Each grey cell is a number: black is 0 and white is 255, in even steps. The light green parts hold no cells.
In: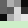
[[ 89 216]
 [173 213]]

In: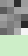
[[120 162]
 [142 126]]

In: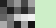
[[ 29  91]
 [125 206]]

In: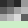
[[117 163]
 [189 218]]

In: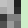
[[184  45]
 [128 127]]

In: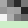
[[165 161]
 [173 123]]
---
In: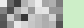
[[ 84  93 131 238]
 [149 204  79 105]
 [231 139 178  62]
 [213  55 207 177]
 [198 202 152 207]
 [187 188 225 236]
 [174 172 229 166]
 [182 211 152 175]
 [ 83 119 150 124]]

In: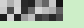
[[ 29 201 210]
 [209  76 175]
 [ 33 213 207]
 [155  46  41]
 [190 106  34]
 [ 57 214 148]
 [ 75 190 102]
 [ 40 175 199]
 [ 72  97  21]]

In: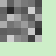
[[107  94 172 108  97 175]
 [206 101 116 192  40  97]
 [143  99 131 165 105 141]
 [129 118 156 116  86 121]
 [ 65 200 119  91 207 114]
 [185  48  69 167  93  73]]

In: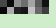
[[  8  71]
 [172  10]
 [ 32 143]
 [ 22 110]
 [194 164]
 [104  89]
 [ 62  18]]

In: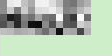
[[191  81  93 142 141]
 [186 122  28 203 233]
 [168  40  46 126 240]
 [175 118 130 203 194]
 [183  17 114 153 171]
 [141  13 166 220 240]
 [111 138 117 224 241]
 [153  81 109 237 221]
 [ 16 170 247 213 188]
 [170  89  90 131 126]
 [165  82  56 141 118]
 [ 71 209 248 182 157]
 [176 190 108 207 176]]

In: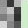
[[210 126 157 147]
 [134 153 197  55]
 [ 87  47  60 182]]
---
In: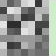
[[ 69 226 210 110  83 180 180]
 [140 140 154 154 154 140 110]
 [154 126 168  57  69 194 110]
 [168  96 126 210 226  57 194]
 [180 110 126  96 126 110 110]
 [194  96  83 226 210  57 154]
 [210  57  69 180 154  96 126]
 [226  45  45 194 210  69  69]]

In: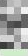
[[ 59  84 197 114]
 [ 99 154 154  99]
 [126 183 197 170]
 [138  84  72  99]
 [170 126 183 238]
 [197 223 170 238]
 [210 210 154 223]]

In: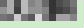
[[105 173  76 186 132 147 105  52  76  90 117]
 [117 105 202 117  90 217 117  64 161 161 132]
 [147 173  64 186 147 147 132  52  64  76 105]]

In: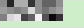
[[128 215 229  68  99 243  83  11  52]
 [142  38 173 173  52 142  99  99 142]
 [158 142 128 142 215 142 115 142 158]]

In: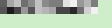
[[ 84  28  69 152  84 193 181 166  69  69  41 111 209 241]
 [ 96 166 193 111 138 193 138 125 125 225 241 152 181 125]]

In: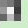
[[102 187  88]
 [131 118  74]
 [155 243  58]]

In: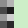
[[ 71  28]
 [ 87  41]
 [141 180]
 [154 207]]

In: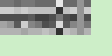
[[ 78  78  78  78  90  64  64  78 119  78  64 149  78]
 [119 119 106 119 119 106 106 106 231 106 106 149 106]
 [164 149  90 205 133 119  78  90 218  90 133 149 119]
 [178 178 178 164 178 178 192 178  50 192 178 149 178]
 [205 205 192 205 192 192 192 192  50 192 205 149 205]]

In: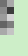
[[100 126]
 [113 169]
 [139  60]
 [155 212]
 [169 196]]
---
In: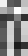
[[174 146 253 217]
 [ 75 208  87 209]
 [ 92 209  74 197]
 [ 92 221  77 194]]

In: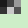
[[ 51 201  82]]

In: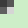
[[ 96 213]]

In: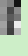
[[152  71 138]
 [162  72 236]]

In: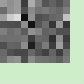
[[108 145 155  80 138 114 121 110 102 124]
 [ 81  79  76 143  19  86 108  54 152  54]
 [111 112 112 118  61 104 101  47 141  60]
 [105  81  72  71 103  81  65  99  62 110]]

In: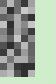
[[159  47 111 202 178]
 [193  47 170 137 197]
 [144 100 199  72 140]
 [ 59 176  74 155 101]
 [ 91 162  56  47  50]]
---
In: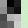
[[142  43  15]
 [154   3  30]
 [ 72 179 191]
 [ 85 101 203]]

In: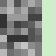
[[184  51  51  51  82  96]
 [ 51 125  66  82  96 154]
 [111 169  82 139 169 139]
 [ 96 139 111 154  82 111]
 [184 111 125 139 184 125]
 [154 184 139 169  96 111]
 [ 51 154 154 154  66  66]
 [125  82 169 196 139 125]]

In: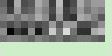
[[142   6  63  33 142  21  89 202 116 218 116  48  48 171 187]
 [101  76 101  76 101  76  89 155  89 155 155  76  76 101 142]
 [129 142 116 142 129 171 142  63 155  63  48 171 155 129  89]
 [116 129 129 116 101 129 116 101 116  89 101 116 116 101  89]
 [116  63 155  89 101 155 129  76 171  63  89 155 116 142 129]
 [101  48 171  76  89 171 142  63 187  48  76 171 129 155 155]]

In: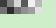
[[115  44 115 143 158 226]
 [ 60 129 214  89 241 185]]

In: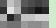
[[179  37  89 195 195 211 211]
 [128 114 114 154 141 141 154]
 [ 89 195 166  89  76  63  76]
 [ 49 226 179  63  49  21  37]]

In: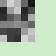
[[197  61  49 211 183]
 [ 74  61  61 156 197]
 [ 49  87 117  49 170]
 [130 130 143 130 101]
 [143 211 183 101  24]
 [ 37 156 197  37  74]]
